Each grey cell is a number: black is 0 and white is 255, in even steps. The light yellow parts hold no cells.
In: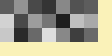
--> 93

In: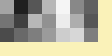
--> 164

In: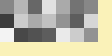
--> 135

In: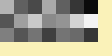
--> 180

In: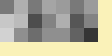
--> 121

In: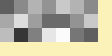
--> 95

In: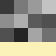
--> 57
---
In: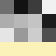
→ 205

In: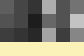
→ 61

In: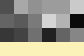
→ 100

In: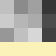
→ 215

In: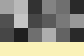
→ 99

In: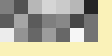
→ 246

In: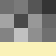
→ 143

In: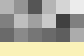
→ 94

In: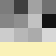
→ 171
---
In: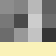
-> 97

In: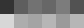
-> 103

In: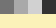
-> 50

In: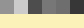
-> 119

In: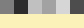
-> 162

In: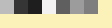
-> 242
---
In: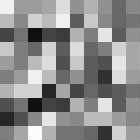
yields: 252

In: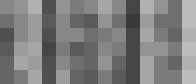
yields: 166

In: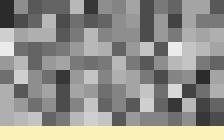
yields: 196

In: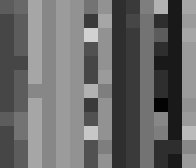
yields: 166

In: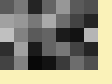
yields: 8

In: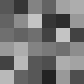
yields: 87

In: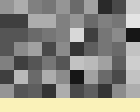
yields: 94

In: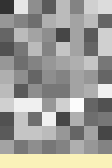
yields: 142
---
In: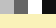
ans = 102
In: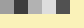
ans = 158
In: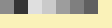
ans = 157
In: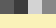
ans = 91
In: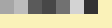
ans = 166
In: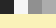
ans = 144
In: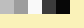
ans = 157
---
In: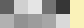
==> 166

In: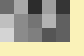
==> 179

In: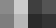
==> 42

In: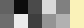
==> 148

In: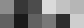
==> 45

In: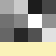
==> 255
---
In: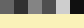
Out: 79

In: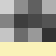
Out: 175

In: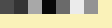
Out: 8

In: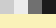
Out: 27

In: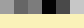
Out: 3

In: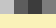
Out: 124

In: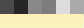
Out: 125
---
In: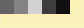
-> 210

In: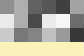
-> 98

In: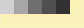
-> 110

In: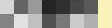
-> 153

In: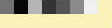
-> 180

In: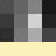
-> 130
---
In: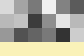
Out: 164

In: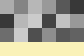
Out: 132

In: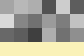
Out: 184

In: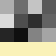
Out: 109

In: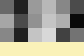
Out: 32

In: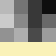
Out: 116

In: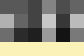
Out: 88
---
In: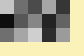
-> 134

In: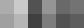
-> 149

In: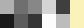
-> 135

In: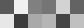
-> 117

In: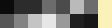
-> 75

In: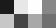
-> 231
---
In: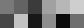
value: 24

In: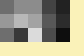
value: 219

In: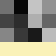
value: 25

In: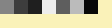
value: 31

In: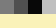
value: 8

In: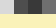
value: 57

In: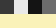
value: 20

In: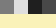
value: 31

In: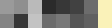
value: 195

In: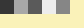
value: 90
